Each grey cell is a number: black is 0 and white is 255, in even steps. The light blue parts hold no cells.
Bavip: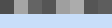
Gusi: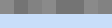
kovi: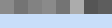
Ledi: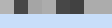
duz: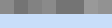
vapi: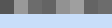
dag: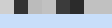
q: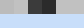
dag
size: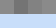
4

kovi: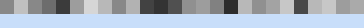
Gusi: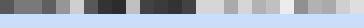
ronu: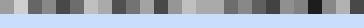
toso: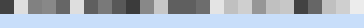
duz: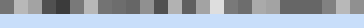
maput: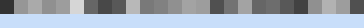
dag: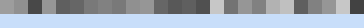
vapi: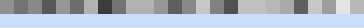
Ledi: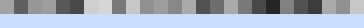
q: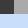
Ledi
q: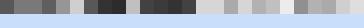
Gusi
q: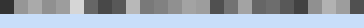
maput

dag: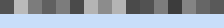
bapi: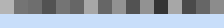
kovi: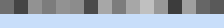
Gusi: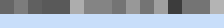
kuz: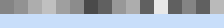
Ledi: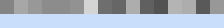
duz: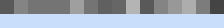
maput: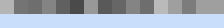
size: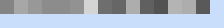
15
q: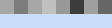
kovi
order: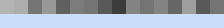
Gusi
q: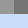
Gusi
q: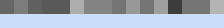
Gusi
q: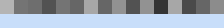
bapi
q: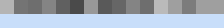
maput

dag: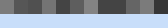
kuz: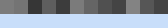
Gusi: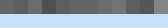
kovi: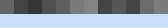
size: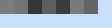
7
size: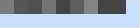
9
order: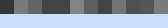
dag
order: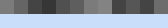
kovi
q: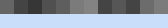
kovi
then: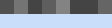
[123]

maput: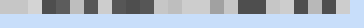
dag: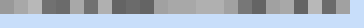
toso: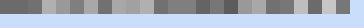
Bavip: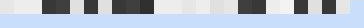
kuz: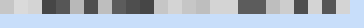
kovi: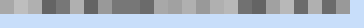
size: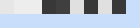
9
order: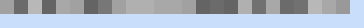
dag
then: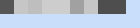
[198]
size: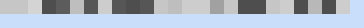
25

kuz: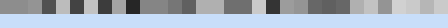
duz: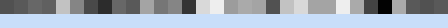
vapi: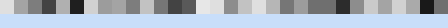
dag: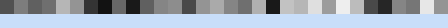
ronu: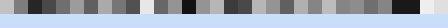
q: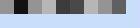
ronu
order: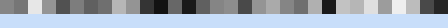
dag
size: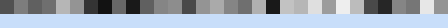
32
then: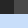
[111]
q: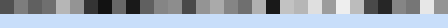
dag
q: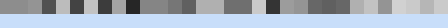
kuz
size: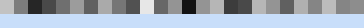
26

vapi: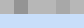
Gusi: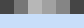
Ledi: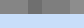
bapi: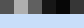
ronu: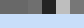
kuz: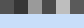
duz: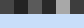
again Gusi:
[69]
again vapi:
[183]
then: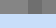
[126]
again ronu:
[104]
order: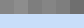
Ledi
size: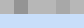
6
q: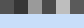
kuz

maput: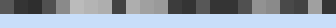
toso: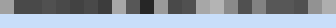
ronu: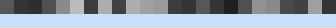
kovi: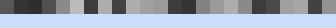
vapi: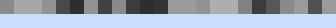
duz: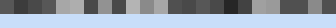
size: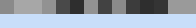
14
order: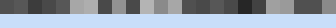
duz

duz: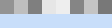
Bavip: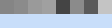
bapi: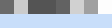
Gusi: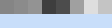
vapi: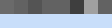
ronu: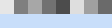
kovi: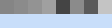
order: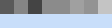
kovi
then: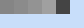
[139]
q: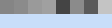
Bavip
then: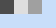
[106]
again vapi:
[98]

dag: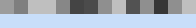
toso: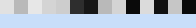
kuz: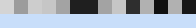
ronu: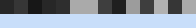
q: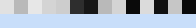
toso
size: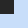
1

